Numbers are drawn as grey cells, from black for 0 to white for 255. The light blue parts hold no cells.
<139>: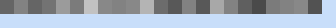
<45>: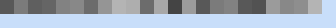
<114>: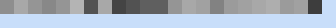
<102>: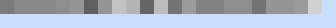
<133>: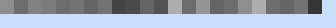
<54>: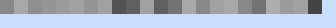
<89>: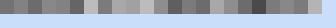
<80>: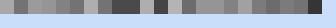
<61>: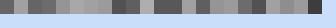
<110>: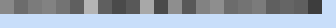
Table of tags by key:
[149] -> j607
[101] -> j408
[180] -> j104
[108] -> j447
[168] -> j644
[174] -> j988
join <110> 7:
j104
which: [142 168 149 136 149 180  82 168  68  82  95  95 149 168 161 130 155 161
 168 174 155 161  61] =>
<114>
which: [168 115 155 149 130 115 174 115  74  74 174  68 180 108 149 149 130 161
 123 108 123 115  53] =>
<80>
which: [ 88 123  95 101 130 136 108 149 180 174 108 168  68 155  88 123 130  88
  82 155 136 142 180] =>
<45>

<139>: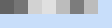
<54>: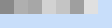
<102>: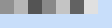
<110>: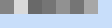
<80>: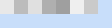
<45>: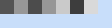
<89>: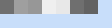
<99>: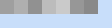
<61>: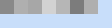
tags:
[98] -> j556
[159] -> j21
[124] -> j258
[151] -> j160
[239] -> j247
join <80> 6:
j247
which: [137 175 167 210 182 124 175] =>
<61>
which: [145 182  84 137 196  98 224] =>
<102>
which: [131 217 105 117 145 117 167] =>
<110>
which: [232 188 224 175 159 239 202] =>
<80>

